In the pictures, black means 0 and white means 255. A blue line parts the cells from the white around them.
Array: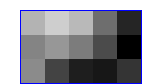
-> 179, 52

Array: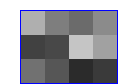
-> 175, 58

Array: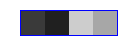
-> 58, 167

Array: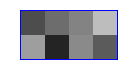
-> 77, 91

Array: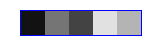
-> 18, 180

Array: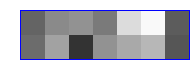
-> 100, 86

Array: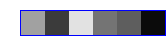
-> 161, 11

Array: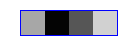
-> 167, 209

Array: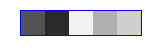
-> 83, 207

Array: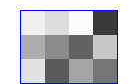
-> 240, 117
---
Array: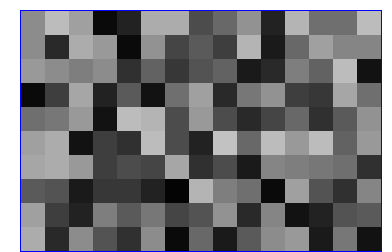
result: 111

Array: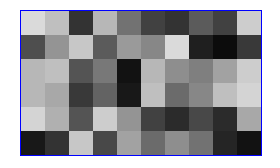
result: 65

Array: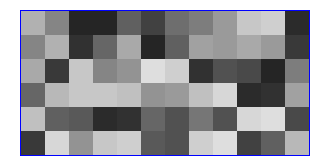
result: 207

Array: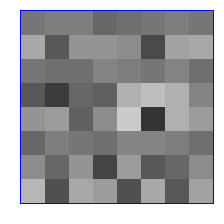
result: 126

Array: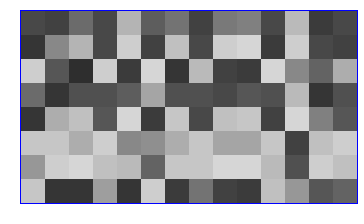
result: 59

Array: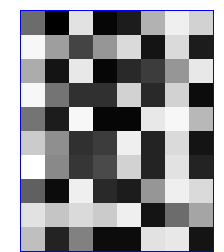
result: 239

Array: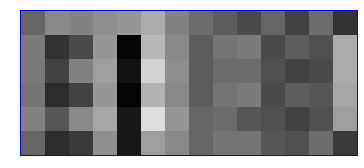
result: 108
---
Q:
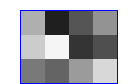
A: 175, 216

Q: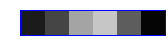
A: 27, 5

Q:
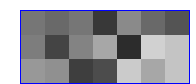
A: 118, 196

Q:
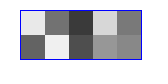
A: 233, 136

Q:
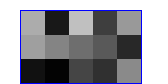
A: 172, 138

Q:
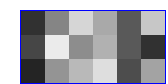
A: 49, 163

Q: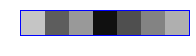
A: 197, 175

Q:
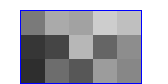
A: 122, 135
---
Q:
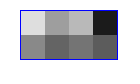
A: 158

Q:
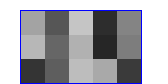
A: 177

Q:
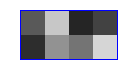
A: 199

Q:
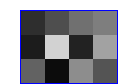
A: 210

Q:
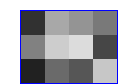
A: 205

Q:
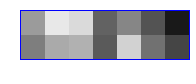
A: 134

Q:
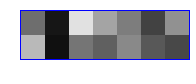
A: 125

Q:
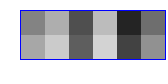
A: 188
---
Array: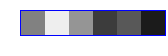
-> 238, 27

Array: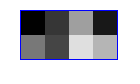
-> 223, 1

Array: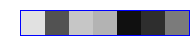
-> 225, 16

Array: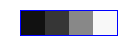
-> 248, 17

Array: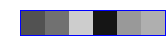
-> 205, 21

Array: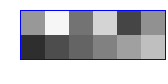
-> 246, 46

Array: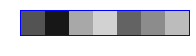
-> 210, 23

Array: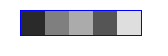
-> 222, 42
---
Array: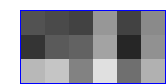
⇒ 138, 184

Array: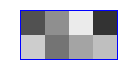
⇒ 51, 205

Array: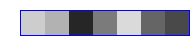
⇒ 73, 205

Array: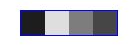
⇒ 70, 29

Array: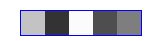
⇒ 126, 195

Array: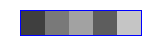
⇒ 197, 63
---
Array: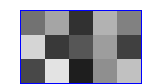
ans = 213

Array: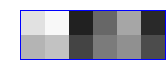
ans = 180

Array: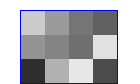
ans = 148

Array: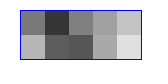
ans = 182

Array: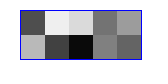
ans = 185

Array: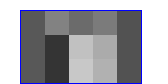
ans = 88

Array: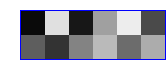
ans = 94
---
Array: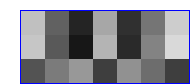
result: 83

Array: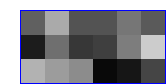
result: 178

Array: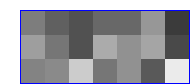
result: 131

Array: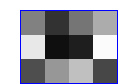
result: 78

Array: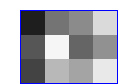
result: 67

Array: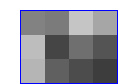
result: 181

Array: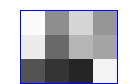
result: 83

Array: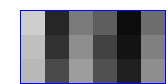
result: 184
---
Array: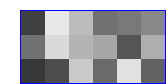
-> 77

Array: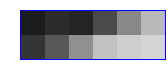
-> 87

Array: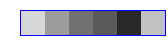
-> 156

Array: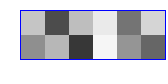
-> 183

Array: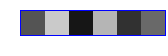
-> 202

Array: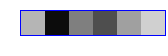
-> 12
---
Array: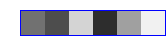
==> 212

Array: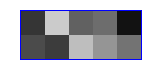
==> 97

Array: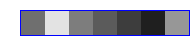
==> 125

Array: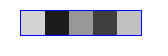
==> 152

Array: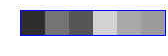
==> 86

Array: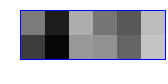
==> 173

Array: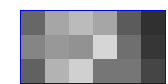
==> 187

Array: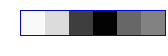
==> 62

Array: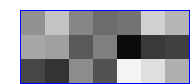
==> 134

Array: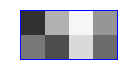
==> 246
